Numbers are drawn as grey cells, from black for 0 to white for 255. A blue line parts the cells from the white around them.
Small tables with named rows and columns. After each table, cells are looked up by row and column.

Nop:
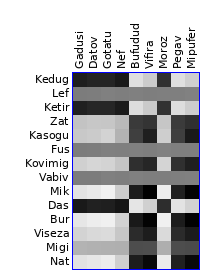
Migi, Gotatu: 176
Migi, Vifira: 78
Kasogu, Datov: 203
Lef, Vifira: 126
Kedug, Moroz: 49
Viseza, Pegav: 43
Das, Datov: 33
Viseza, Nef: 199
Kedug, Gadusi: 30
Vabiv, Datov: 124
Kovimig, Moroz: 212
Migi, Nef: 175
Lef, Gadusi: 124

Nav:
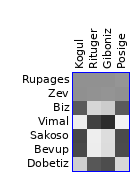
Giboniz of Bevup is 220
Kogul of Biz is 90
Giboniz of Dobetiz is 77
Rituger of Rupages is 145
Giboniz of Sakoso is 221
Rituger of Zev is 146
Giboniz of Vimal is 44
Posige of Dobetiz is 215
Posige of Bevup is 76
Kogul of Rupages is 145
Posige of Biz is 91
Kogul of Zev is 144
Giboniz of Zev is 148
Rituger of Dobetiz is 87

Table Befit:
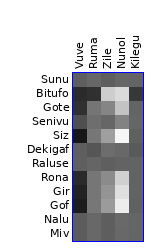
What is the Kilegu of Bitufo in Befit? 56
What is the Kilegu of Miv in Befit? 101
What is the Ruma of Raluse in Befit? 101
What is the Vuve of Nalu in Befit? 92
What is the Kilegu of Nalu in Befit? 101
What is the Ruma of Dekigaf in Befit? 86
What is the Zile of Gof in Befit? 155
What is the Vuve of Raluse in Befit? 95
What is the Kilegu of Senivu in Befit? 102
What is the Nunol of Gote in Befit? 195
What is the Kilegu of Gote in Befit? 100
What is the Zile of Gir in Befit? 148
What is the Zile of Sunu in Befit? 94
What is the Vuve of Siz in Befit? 23
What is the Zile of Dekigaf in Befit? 109
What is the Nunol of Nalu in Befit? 105
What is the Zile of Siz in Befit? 159
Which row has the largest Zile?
Bitufo

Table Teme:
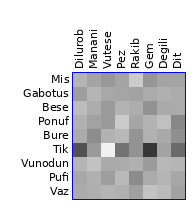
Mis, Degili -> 164
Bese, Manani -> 173
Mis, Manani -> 164
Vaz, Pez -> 177
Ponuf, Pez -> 203
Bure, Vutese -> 178
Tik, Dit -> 106
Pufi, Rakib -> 140
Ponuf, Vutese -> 154
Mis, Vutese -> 152
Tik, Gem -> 55
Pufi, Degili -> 180
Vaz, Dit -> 162

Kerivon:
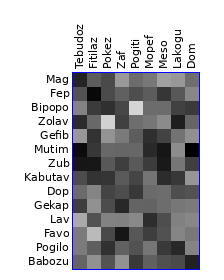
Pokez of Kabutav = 53
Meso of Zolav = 139
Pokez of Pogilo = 49
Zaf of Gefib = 122
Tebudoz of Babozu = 100
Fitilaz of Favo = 186
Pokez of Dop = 68
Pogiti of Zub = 89
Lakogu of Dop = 78
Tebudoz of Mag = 36

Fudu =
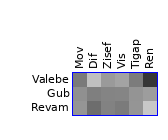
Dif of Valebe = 192
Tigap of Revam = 149
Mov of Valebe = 122
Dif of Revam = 109
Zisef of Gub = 132
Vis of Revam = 123
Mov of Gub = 144
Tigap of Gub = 148
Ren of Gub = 157
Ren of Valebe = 54
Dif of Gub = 127
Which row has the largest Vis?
Valebe

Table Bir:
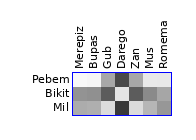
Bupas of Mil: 175
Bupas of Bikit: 144
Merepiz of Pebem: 249
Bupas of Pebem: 246
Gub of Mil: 220
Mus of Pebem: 233
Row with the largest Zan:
Mil

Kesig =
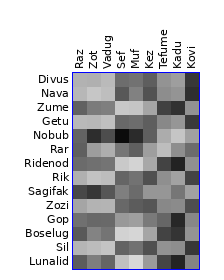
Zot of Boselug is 131
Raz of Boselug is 89
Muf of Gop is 159
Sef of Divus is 109
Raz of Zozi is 165
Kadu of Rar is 142
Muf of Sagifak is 107
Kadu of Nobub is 197
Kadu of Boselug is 52
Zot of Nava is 198
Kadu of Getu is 150
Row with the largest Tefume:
Rar

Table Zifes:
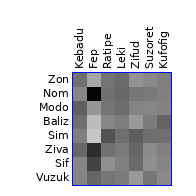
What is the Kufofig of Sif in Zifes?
133
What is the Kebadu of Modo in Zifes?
95
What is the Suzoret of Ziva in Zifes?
139
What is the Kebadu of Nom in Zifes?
134
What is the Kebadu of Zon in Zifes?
111
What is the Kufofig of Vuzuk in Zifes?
138
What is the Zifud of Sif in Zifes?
107
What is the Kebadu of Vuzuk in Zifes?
133
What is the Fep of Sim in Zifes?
199
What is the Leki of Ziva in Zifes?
123
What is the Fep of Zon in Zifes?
166
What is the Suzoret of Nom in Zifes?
121
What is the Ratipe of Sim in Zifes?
82
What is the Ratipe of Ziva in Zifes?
113
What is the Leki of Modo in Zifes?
108

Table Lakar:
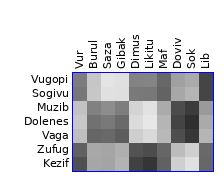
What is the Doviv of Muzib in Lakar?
76
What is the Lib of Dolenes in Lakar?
170
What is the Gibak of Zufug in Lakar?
175
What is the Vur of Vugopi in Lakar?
125
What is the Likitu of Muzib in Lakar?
226
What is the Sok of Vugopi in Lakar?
170
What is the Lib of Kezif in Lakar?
103
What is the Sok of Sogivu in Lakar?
180
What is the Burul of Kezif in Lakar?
166
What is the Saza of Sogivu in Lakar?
224
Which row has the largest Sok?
Kezif

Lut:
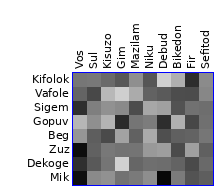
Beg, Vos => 150
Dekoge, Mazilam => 102
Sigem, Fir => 113
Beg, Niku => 170
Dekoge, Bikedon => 99
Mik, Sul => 138
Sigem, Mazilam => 76
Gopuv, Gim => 42
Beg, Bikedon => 96
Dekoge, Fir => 74
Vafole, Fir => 76
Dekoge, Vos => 47
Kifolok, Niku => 86
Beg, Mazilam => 97
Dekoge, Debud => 109
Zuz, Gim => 115
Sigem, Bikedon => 82
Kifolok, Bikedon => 175
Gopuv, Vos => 182
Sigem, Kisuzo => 145

